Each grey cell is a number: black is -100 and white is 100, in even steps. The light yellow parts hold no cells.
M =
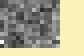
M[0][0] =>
-39
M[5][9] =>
-43
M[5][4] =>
-16
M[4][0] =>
15
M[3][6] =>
3
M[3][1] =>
-7
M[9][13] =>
7
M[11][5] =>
-26
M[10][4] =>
-34
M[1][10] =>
-30
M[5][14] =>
-2
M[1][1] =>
-34
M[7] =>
[-29, 9, -14, -10, 11, 19, -3, 10, -27, -15, -45, -35, -19, 21, -7]
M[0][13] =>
-39
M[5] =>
[-36, 10, -2, 17, -16, -28, -26, -53, -32, -43, 27, -16, -30, 18, -2]
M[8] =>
[33, 21, -34, -52, -26, -30, 6, 13, 0, 14, -47, -21, 7, 11, 4]
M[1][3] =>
-33
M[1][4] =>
-13
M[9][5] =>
-18
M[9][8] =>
-20
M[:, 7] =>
[0, -9, -20, -15, -14, -53, -5, 10, 13, -22, 23, -8]
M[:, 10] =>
[-7, -30, -68, 5, -14, 27, -45, -45, -47, -11, 4, -12]
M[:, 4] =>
[10, -13, -7, -37, -45, -16, 4, 11, -26, -65, -34, -29]
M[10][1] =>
-20
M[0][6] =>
-24
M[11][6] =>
-9
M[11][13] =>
7
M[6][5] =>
26
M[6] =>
[-51, 14, -29, -36, 4, 26, -14, -5, -6, -5, -45, -29, 0, 20, 6]
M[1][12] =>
12
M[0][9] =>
-2

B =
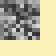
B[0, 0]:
5
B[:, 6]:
[-9, -51, -59, -4, -37, 7, -48, -50, -40, 27]
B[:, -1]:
[38, 13, -6, -50, 39, 31, 69, -12, -60, -17]
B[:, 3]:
[-5, -60, -54, -30, 66, 16, -34, 68, 35, -43]
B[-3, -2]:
-11
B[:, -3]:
[41, -18, 1, -37, -4, 46, -3, -51, 63, -59]
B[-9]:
[-33, -37, -47, -60, -22, 55, -51, -18, 25, 13]
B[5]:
[17, -15, 35, 16, -55, 43, 7, 46, -29, 31]
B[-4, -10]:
-6
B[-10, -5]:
30
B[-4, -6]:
51
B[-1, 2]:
-57
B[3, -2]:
-55
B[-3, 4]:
-55
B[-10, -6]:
30
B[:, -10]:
[5, -33, 48, 14, 38, 17, -6, -1, -1, 13]
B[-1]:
[13, -39, -57, -43, 30, 64, 27, -59, 46, -17]
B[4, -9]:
36
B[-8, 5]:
-27
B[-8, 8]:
-44

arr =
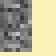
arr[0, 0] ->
-3
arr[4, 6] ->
-23
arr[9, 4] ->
-42
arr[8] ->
[3, -58, 11, 32, 51, -4, 8, -34]
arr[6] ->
[-36, -20, -50, -5, -36, 37, 11, 0]
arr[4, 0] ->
-26
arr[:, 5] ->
[-45, -30, -8, -36, -58, -35, 37, -6, -4, 14, -38, -8, 15]
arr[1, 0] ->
-27
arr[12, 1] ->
-35
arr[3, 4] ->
-14
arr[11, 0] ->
-5
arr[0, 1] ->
9
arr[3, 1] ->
-5
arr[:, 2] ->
[7, 13, -61, 7, 17, 6, -50, -21, 11, -42, -4, 28, -24]
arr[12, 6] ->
13
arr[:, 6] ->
[-16, -50, -7, -13, -23, -22, 11, -6, 8, 2, -17, -31, 13]
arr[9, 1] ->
-30
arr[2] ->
[-50, -24, -61, -28, -39, -8, -7, 9]
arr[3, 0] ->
-19
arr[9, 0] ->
-7
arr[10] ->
[-17, 7, -4, -4, -3, -38, -17, -5]

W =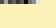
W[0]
-39
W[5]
-28
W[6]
-92
